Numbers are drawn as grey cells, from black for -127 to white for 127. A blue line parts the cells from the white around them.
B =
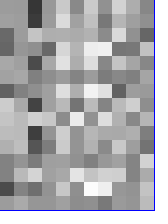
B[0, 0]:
28
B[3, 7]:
112
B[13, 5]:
15
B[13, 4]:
71
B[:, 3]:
[24, 27, 46, -23, 40, 14, 32, 32, 71, 20, -2, 31, 33, 19, 22]
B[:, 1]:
[27, 29, 28, 22, 32, 39, 1, 41, 58, 58, 62, 20, 57, 3, 42]
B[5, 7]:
-3
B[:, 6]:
[74, 64, 50, 109, 93, 28, 114, 59, 18, 54, 50, 0, 67, 124, 16]
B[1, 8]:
53
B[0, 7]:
17
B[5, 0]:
34
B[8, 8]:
49
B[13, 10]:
67
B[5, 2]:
0
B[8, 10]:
53
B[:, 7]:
[17, -7, 11, 112, 7, -3, 96, 4, 94, 42, 10, 24, 81, 111, -6]
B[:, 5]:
[9, 33, 43, 52, 45, 4, 46, -11, 107, 19, 20, 17, 100, 15, 13]
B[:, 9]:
[45, 31, 17, -7, 37, 0, 29, 79, 8, 47, 30, 4, 4, 19, 21]
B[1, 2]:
-68
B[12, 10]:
43
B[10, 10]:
-12
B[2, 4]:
47
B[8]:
[68, 58, 80, 71, 12, 107, 18, 94, 49, 8, 53]
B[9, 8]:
41
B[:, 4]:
[73, 91, 47, 86, 97, 27, 94, 57, 12, 78, 75, 32, 40, 71, 32]
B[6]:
[-30, 1, 15, 32, 94, 46, 114, 96, -29, 29, 26]
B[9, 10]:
-1
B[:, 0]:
[28, 32, -22, -25, 40, 34, -30, 76, 68, 60, 48, 2, 2, -52, 28]

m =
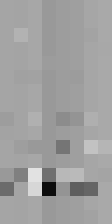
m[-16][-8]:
37
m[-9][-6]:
39
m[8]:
[29, 36, 48, 25, 12, 20, 47, 41]
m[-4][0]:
25
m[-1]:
[37, 36, 39, 25, 29, 31, 34, 41]
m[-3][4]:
20
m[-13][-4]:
29
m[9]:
[35, 36, 39, 25, 29, 31, 38, 41]
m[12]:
[25, 0, 98, -15, 56, 58, 38, 36]
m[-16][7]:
41
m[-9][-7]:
36
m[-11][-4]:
29
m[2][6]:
35
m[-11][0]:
37
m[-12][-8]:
37
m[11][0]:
37
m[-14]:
[37, 50, 39, 25, 29, 31, 35, 41]
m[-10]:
[37, 36, 39, 25, 29, 31, 38, 41]
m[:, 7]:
[41, 41, 41, 40, 41, 41, 41, 41, 41, 41, 53, 41, 36, 41, 41, 41]
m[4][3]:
28
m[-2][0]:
37
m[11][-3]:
31
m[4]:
[37, 36, 39, 28, 29, 31, 38, 41]
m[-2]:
[37, 36, 39, 25, 29, 31, 38, 41]
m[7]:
[37, 36, 39, 25, 29, 31, 38, 41]
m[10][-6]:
25
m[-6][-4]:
-10
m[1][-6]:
39
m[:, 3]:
[25, 25, 25, 25, 28, 25, 25, 25, 25, 25, 25, 25, -15, -114, 25, 25]
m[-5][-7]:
36
